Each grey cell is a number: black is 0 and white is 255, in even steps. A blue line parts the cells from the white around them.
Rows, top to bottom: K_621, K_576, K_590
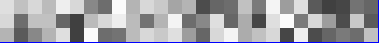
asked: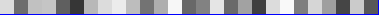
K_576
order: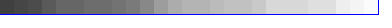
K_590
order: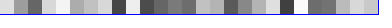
K_590
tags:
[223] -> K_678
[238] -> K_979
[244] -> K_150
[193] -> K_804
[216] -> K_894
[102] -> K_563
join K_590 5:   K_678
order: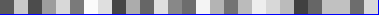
K_576

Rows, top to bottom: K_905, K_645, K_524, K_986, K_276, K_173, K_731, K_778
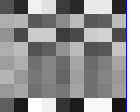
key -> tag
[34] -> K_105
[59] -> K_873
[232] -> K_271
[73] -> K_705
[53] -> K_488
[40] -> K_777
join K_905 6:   K_777
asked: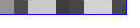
K_524

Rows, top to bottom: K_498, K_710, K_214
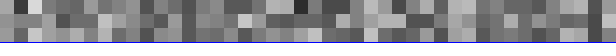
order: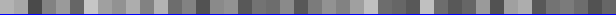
K_214
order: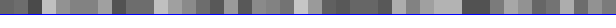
K_710

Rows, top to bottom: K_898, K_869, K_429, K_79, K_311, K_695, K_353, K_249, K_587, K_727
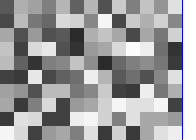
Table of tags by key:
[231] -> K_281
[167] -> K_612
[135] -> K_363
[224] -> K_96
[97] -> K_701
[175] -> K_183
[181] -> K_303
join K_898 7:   K_303
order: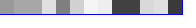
K_587
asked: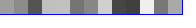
K_353
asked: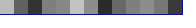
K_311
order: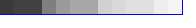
K_587
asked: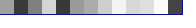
K_249

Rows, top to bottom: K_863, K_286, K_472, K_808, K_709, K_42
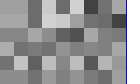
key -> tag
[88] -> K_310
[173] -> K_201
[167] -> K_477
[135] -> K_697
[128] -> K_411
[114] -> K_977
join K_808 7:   K_697
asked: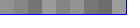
K_42
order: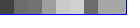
K_286
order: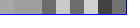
K_863
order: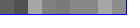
K_472
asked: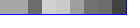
K_286

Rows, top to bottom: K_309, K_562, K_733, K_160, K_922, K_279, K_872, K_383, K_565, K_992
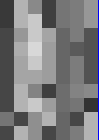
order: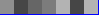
K_992
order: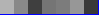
K_309
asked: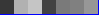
K_562
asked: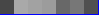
K_279

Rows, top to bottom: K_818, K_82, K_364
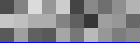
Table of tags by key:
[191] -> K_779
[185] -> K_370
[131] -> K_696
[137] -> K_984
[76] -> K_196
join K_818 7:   K_984
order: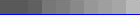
K_364

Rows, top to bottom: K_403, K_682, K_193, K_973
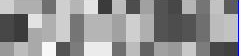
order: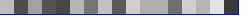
K_403
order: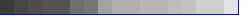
K_682

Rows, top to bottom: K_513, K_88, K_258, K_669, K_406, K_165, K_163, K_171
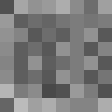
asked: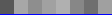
K_513
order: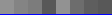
K_258
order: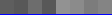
K_669
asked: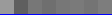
K_88
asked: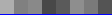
K_163
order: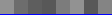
K_258
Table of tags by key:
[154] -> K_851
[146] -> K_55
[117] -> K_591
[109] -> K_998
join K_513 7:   K_998

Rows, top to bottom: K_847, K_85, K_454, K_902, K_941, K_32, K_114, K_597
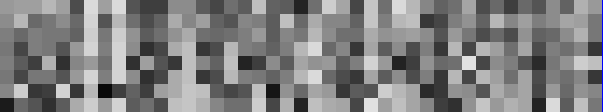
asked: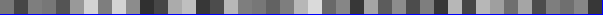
K_902
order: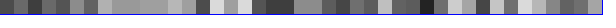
K_847

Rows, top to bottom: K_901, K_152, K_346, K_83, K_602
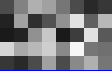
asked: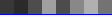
K_602
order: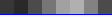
K_901
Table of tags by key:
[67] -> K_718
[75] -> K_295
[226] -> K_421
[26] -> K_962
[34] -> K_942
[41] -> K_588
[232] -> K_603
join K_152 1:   K_942
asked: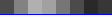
K_901
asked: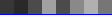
K_602

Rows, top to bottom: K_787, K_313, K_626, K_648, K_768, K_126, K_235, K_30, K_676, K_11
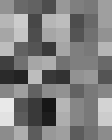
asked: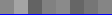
K_235
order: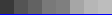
K_648
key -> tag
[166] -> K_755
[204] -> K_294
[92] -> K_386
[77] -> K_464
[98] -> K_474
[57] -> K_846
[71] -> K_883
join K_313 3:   K_883

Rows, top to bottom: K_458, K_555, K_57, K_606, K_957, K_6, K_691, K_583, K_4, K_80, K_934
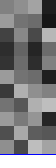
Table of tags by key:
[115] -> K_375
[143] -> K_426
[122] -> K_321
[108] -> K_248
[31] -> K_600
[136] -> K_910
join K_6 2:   K_375
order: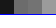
K_555
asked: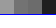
K_6
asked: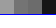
K_555

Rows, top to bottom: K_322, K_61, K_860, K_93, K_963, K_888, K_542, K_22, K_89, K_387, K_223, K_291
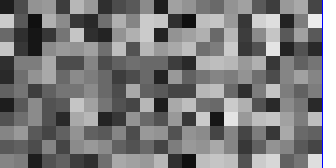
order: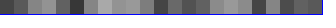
K_223
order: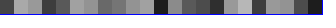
K_322
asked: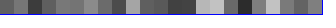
K_542
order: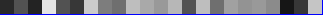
K_93
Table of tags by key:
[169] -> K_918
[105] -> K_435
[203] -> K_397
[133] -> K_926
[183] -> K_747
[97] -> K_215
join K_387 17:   K_926
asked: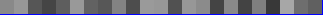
K_387

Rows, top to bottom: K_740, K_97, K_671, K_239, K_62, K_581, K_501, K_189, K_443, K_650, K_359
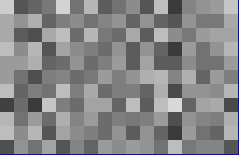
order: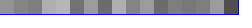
K_443
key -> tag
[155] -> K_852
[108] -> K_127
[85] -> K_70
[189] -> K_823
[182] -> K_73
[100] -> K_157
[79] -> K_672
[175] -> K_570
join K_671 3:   K_672
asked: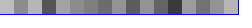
K_239

